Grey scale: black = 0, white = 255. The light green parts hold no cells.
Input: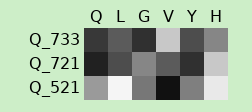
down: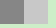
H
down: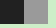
Q
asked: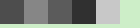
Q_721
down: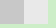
H

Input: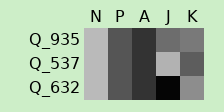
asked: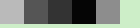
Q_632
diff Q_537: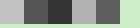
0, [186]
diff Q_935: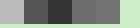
4, [121]

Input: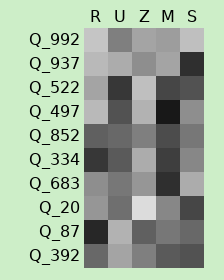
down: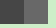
S
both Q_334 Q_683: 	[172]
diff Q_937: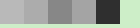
2, [142]
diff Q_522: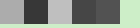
0, [164]
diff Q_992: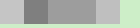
2, [164]
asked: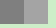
Q_992

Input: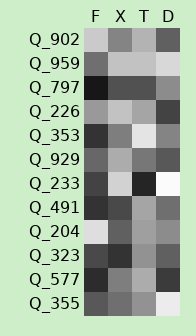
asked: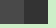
Q_323
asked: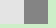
Q_353

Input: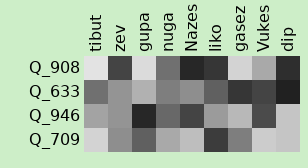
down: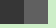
liko
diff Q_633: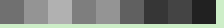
4, [142]
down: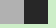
gupa
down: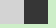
gasez
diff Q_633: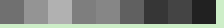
4, [142]

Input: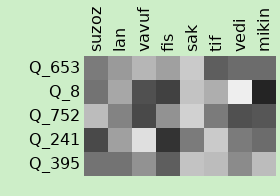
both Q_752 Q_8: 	[80]
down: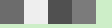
vedi
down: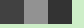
fis
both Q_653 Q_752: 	[123]
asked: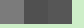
Q_752
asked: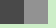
Q_752

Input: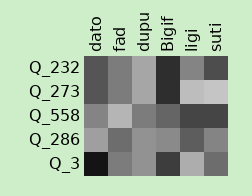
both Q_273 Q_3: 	[124]
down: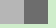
fad

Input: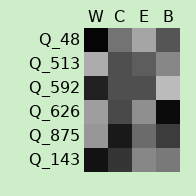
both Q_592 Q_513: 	[79]
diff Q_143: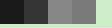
0, [18]
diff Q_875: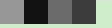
1, [25]

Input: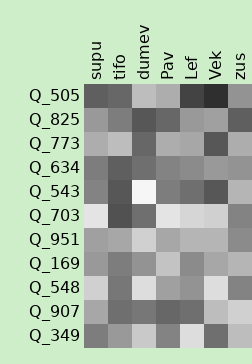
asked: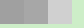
Q_951
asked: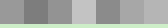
Q_169
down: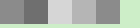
Lef
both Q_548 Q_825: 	[160]
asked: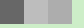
Q_505
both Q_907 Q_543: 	[111]
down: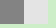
supu

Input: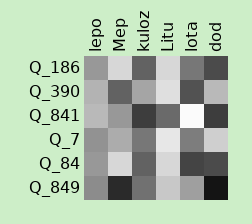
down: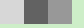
Mep
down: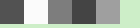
lota
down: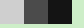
dod

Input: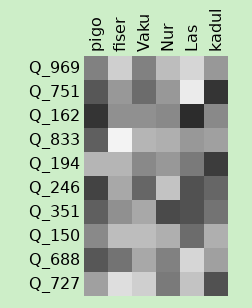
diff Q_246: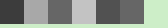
0, [67]
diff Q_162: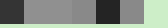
4, [44]
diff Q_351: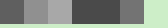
4, [81]
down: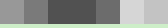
Las

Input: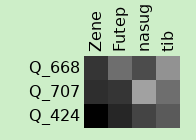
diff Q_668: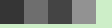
2, [76]
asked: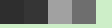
Q_707
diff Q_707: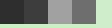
1, [53]
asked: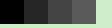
Q_424

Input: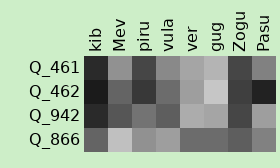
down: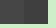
Zogu
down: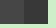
piru
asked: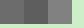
Q_866
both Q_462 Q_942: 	[158]
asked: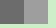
Q_462

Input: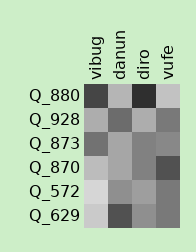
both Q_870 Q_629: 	[81]
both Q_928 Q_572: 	[121]
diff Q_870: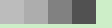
1, [166]
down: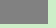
diro
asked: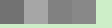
Q_873
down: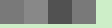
vufe

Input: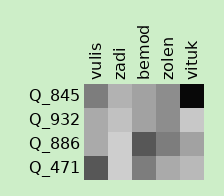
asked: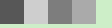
Q_471
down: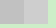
zadi
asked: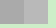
Q_471
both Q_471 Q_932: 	[170]

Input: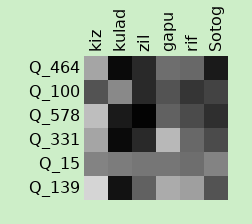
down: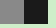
kulad
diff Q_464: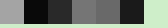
3, [110]
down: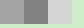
kiz
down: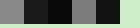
kulad
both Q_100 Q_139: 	[83]
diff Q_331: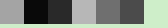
4, [104]

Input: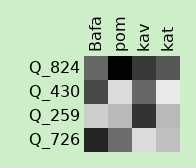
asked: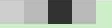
Q_259
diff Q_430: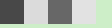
3, [234]
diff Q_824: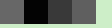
3, [87]
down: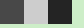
Bafa
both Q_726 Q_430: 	[219]
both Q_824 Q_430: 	[103]

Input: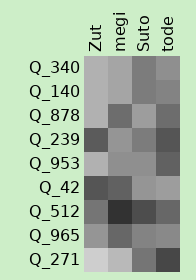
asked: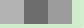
Q_878
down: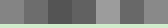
tode
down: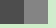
Suto
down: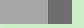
megi

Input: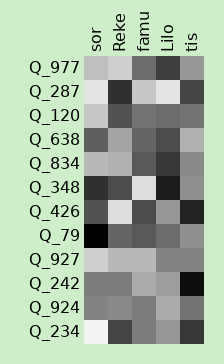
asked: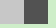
Q_120
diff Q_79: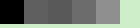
1, [101]
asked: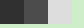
Q_348
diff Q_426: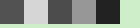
1, [221]
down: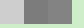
sor
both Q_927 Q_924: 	[131]
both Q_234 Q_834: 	[55]

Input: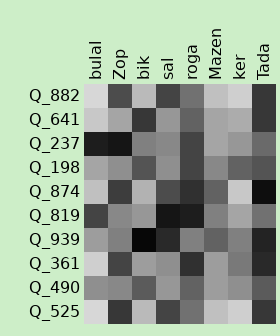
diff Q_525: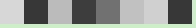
3, [68]
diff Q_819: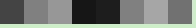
1, [136]
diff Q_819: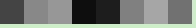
3, [21]
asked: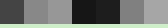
Q_819

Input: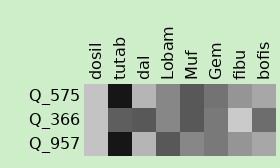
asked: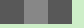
Q_366
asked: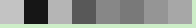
Q_957
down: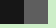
tutab
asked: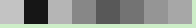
Q_575

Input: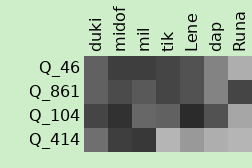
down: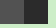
Lene
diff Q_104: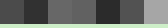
0, [69]
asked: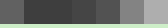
Q_46

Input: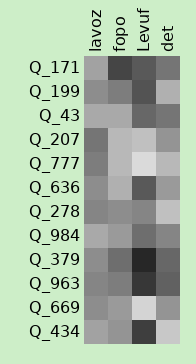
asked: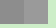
Q_669
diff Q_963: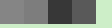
3, [97]
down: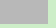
fopo
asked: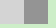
Q_669
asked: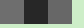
Q_379
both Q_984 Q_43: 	[169]
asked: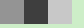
Q_434

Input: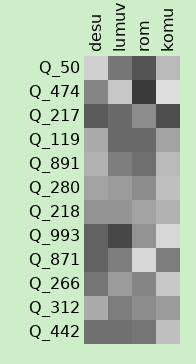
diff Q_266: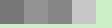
1, [155]
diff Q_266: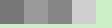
3, [199]

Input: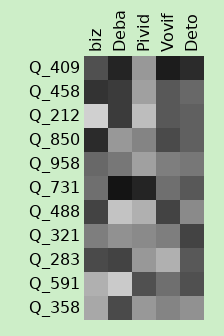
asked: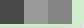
Q_358
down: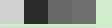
biz
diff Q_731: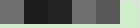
1, [20]

